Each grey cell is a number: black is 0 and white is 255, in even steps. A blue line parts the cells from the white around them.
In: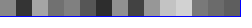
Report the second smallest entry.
52
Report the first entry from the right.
94
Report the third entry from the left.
165
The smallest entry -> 45

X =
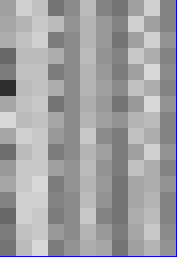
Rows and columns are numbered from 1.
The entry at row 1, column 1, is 160
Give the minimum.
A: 46
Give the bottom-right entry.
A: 147
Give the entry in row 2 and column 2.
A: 180
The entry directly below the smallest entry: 166
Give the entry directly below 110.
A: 153
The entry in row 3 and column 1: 173
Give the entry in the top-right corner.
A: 131
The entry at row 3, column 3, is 208
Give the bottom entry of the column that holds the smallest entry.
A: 116
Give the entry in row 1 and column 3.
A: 193
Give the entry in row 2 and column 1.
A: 166
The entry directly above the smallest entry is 124
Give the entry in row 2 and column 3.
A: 200

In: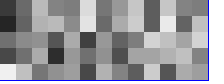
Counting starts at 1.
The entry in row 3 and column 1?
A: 112
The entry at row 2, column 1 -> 37
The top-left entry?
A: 58
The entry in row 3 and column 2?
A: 139
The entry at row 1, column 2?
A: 106
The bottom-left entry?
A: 240
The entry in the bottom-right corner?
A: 158
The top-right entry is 125
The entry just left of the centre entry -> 64
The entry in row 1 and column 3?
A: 186
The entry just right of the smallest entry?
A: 99
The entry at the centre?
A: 152
